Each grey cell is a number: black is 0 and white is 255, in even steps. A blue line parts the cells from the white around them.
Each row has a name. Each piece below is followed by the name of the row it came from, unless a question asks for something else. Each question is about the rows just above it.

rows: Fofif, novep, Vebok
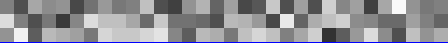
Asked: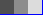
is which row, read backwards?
Vebok
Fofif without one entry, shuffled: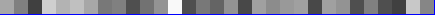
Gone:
[87]
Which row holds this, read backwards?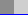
novep

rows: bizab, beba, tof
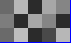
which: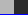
bizab
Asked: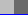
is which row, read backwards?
tof
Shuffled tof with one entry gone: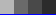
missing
[190]
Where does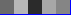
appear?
bizab
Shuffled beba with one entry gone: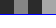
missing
[125]
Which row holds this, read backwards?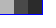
tof

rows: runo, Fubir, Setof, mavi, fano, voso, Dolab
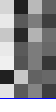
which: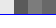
mavi
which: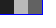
runo

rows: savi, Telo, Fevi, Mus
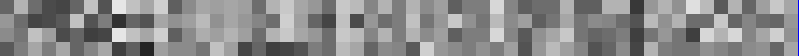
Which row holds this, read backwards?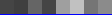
Mus
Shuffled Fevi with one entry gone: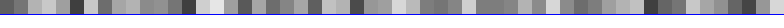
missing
[173]

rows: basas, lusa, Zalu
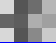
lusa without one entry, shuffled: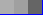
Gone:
[93]
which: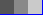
Zalu

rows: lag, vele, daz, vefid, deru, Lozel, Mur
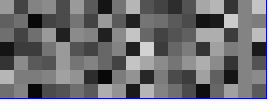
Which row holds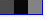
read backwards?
Mur
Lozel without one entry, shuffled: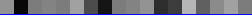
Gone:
[39]
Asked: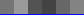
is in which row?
vefid
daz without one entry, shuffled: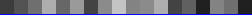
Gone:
[189]
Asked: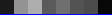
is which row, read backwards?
Mur
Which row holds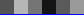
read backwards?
lag

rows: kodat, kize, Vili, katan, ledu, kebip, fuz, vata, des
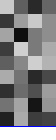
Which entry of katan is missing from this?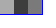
[207]
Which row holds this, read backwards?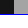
vata
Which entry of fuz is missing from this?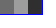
[80]
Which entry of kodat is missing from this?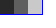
[102]

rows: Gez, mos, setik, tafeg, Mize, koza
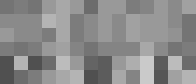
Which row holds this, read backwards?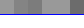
Gez
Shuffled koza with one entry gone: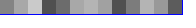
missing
[86]
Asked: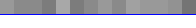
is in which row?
setik
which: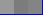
Gez
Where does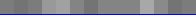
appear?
tafeg
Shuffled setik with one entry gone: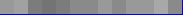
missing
[146]
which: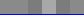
setik

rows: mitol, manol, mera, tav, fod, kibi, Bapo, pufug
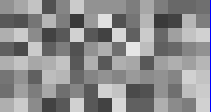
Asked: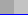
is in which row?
mitol
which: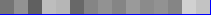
kibi
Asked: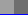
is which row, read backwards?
Bapo
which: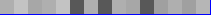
fod
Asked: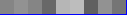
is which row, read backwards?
kibi

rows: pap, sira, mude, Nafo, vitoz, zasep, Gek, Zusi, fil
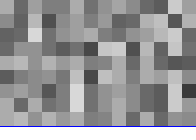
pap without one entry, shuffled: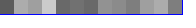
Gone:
[165]
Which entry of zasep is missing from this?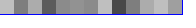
[119]
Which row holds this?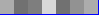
Zusi
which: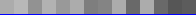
vitoz
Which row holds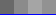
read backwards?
pap

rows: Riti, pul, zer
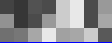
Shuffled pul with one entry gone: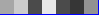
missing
[153]
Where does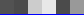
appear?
Riti
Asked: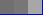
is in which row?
zer
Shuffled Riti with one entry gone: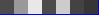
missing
[82]
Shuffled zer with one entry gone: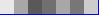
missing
[161]

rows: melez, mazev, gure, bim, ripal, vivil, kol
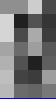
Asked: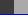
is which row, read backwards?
gure
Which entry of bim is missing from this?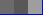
[164]
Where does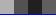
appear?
ripal
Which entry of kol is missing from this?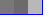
[101]
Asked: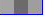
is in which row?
bim
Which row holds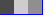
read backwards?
melez

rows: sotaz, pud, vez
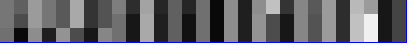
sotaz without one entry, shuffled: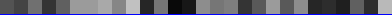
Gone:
[163]
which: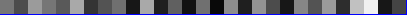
pud

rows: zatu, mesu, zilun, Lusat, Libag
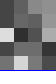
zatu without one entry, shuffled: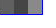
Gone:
[144]
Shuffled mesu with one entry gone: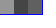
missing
[103]

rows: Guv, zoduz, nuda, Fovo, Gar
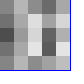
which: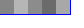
Guv
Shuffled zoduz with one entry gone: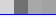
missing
[222]
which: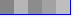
Gar
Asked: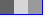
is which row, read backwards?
nuda
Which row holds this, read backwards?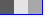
Fovo

